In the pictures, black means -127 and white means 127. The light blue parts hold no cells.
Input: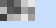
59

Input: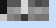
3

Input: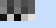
-121

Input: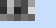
-38

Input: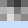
92

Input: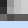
-50

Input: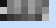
-27

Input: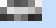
-20

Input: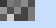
-59
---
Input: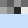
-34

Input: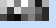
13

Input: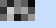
10

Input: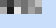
-13

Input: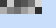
-42

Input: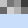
-8

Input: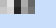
-76

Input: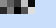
-75
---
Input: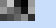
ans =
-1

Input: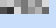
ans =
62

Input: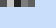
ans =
-44

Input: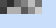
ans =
-53

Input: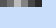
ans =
-41

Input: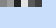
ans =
5

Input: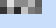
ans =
-20
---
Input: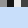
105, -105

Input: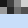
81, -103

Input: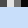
99, -118

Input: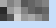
80, -85

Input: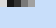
90, -105

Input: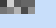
80, -66

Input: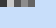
74, -72
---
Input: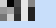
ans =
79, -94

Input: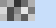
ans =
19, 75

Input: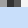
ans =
32, 116

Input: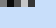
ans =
-2, -74

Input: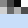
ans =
7, -50

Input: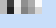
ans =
58, 85

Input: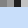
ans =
2, 66
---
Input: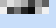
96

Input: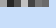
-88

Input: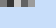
-73

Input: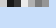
-103

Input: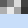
6

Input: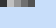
64

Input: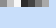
72

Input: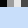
29
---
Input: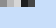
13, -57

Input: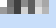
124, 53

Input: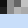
-112, 41

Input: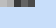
61, -53

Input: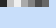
-88, -23

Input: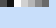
-49, -21

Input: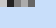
71, -25

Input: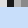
94, 10
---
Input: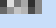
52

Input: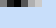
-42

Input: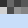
-52

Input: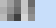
-64

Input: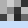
63

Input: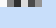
92

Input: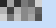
9

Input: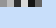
89
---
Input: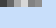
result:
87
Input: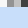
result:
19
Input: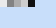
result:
45
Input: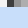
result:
-65
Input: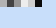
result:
109
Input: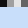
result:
32
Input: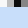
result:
61
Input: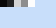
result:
84
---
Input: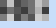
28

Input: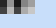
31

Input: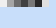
95

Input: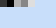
94

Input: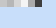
-65

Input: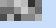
-8
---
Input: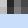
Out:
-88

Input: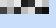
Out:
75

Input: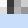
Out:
-70

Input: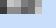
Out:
69

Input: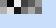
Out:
-119

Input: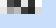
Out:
-52

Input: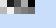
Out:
-97

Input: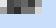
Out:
-55

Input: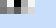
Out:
116
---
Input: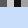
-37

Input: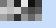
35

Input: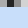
43

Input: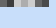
-25

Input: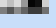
-2

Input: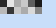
57

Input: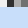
112

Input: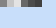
3

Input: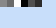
8

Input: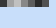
-72
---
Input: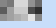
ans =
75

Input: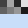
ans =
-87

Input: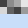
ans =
42

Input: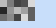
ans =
60

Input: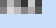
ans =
-6

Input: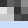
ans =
-76

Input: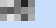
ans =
-9

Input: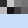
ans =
0
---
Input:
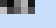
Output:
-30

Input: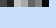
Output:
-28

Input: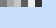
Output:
-33

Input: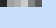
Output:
75

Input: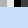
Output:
104

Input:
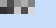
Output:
72
